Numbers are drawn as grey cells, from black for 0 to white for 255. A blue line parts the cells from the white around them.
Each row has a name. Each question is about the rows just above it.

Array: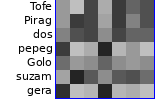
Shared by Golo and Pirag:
[153]
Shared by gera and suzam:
[36]
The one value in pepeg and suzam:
[36]
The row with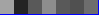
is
suzam

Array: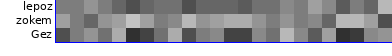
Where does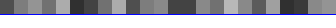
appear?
Gez

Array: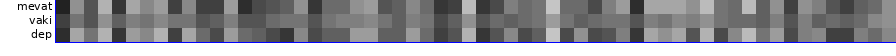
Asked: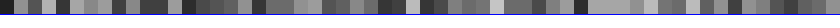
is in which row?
mevat
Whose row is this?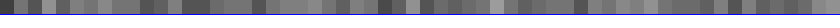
vaki
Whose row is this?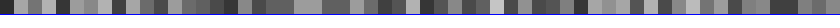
dep

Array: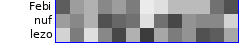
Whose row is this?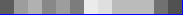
Febi
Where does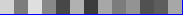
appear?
lezo
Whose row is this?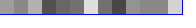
nuf

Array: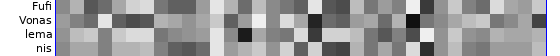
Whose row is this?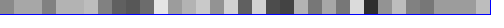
nis
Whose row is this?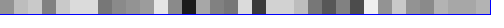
lema
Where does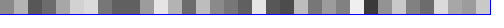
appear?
Fufi
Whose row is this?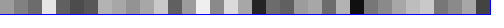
Vonas

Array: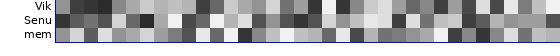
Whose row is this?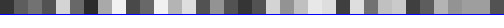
Senu
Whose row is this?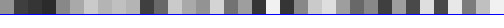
Vik
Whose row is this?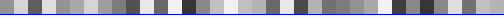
mem

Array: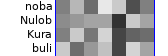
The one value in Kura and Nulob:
[202]
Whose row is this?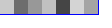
buli
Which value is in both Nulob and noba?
[202]
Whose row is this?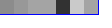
Nulob

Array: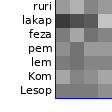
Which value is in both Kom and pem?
[143]
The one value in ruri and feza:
[133]
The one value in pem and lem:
[115]
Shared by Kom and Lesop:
[143]
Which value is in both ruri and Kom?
[133]

